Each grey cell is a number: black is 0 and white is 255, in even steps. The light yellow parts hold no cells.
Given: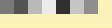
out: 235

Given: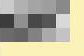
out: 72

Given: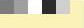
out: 255

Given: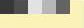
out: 226

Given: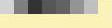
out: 86

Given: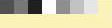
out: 252

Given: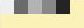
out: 179

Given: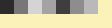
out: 163

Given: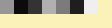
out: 176

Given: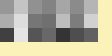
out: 112
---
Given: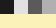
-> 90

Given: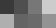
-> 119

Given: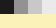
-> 200

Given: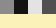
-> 227

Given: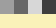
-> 215

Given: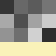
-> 91
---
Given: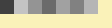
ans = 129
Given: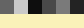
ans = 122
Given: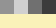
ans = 112
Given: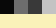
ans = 57
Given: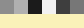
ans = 62
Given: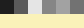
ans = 162
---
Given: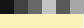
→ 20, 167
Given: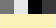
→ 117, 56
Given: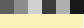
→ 93, 25
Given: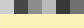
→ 205, 113
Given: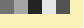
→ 113, 83
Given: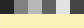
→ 37, 69
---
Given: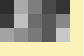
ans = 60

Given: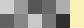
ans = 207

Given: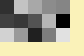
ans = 64

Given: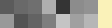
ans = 91

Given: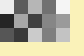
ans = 37

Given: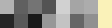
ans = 179

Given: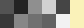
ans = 83
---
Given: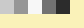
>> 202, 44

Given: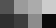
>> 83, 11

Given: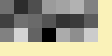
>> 113, 204

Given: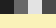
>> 31, 74

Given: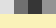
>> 224, 147

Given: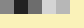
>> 134, 183
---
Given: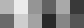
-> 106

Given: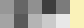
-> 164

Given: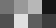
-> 80

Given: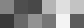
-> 58

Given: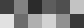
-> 225

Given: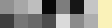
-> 63

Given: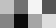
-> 133

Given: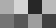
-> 117
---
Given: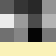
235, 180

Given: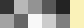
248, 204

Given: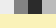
237, 187

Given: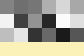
251, 243

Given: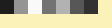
249, 178

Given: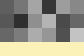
195, 180
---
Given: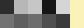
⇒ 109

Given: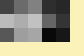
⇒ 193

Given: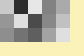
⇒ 75

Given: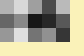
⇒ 23

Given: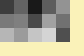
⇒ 73

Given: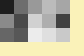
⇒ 209

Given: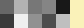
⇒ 145
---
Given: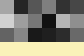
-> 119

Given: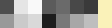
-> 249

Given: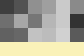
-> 118

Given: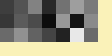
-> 75

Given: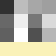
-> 119

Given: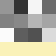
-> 181

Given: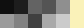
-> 99

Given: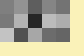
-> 38
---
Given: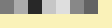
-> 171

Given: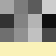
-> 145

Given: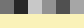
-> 39

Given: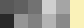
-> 150

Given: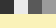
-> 234

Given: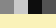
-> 201

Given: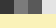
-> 123
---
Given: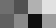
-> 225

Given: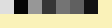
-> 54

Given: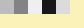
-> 24

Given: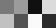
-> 219

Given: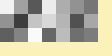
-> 236

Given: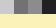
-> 33

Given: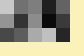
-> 31
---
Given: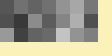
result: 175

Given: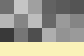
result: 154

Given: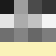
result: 194

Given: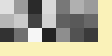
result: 89

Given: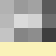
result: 210

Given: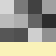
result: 100
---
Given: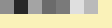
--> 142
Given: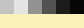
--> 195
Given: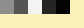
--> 142
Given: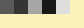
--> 90
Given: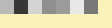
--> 185
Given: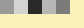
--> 153
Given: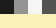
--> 28
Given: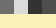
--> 110
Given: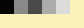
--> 5
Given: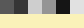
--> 88
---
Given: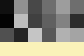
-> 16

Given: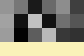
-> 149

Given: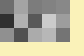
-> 110

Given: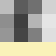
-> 189

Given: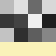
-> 187

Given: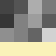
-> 68
